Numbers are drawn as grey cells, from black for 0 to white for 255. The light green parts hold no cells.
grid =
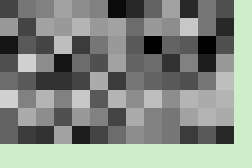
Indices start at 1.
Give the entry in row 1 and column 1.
68
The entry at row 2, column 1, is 153
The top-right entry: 80
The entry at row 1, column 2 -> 118
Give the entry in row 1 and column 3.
129
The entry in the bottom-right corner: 40
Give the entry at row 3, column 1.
20
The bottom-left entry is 99
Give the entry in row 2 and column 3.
162

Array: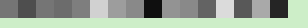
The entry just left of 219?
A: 99
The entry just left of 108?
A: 117
